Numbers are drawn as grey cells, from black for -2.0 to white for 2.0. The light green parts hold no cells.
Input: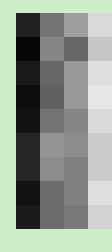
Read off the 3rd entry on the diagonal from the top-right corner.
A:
-0.4
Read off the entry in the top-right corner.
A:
1.4
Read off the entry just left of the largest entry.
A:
0.4
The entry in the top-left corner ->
-1.5
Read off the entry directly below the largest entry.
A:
1.4
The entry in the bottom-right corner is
1.3
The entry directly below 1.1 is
1.5
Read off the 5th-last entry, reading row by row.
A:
1.5
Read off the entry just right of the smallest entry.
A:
0.1
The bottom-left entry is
-1.6
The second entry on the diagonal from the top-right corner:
-0.4
